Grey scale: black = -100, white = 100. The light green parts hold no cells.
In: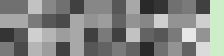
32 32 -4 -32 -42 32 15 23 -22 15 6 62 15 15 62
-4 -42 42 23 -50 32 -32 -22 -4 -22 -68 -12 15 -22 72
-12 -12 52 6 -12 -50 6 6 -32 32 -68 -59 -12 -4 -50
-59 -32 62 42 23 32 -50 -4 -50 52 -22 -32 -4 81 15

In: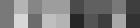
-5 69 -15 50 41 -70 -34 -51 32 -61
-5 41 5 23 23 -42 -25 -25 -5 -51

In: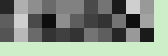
-26 62 -42 -89 11 -26 -50 -60 -9 -89 28
-34 45 -17 -60 -50 -60 -9 -26 -70 20 -80
-70 37 11 -17 1 1 -42 -9 -80 62 20

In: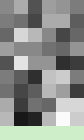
44 -81 -73 44 97 60
-3 -27 -63 52 60 -3
-3 -11 -45 34 34 -27
7 34 -36 24 16 -3
-11 -45 -27 44 24 -53
34 -53 -11 -19 69 69
24 7 7 -11 -19 16
-36 78 16 16 -63 -53
-19 69 44 7 -45 -19

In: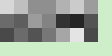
-43 -16 -35 -7 30 79 -43
69 50 12 12 40 59 22
-16 -26 22 3 -61 -71 -35

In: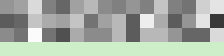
-28 -20 54 34 26 54 -10 26 44 -28 87 34 -28 17 79 -56
17 26 71 0 -20 26 44 9 0 17 0 54 0 -10 63 79
9 -10 97 -10 -37 34 9 9 44 -28 44 44 17 -20 -20 71

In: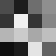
-59 88 -59 4
-40 -78 -14 12
42 59 32 50
-88 -78 79 -23

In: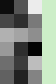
20 -64 -98
-44 -64 -5
-24 -74 3
39 29 11
-14 -54 48
-90 -34 85

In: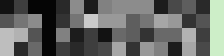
-86 -51 -96 -96 -68 10 -78 1 10 10 10 -78 -43 -26 -68
49 40 -34 -96 1 -78 -51 -86 -18 -26 -60 -18 -18 40 -51
49 -68 -18 -96 -51 -68 -51 -43 30 -60 20 1 -78 30 -43
-34 -8 10 -96 -60 -8 59 20 20 -26 -8 30 20 -60 -34
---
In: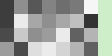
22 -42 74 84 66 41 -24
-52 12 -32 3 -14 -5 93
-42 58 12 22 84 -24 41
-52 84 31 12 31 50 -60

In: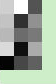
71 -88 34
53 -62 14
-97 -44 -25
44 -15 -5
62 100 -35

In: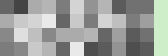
-20 -47 34 42 -3 66 15 42 -29 -11 -11
-3 7 58 42 -20 83 -39 -29 15 -39 -29
34 58 66 83 -20 58 -3 66 50 -3 25
7 75 50 7 34 34 42 -20 25 -29 -11

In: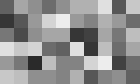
-7 -41 12 30 30 -58 -49 30 -7 49
-58 -32 20 66 86 20 3 39 20 -15
20 -7 -67 49 3 3 66 86 -49 -15
-24 30 12 -15 12 39 39 76 -32 57
57 49 12 12 3 39 -32 3 12 -24
76 57 66 -15 -24 76 -58 49 -15 30

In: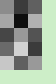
30 -89 39
10 -54 -25
56 -25 20
-45 20 -35
-17 65 -54

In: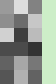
64 -51 47
-41 -41 -60
11 -15 56
-23 31 -7
-33 39 -23
21 73 2
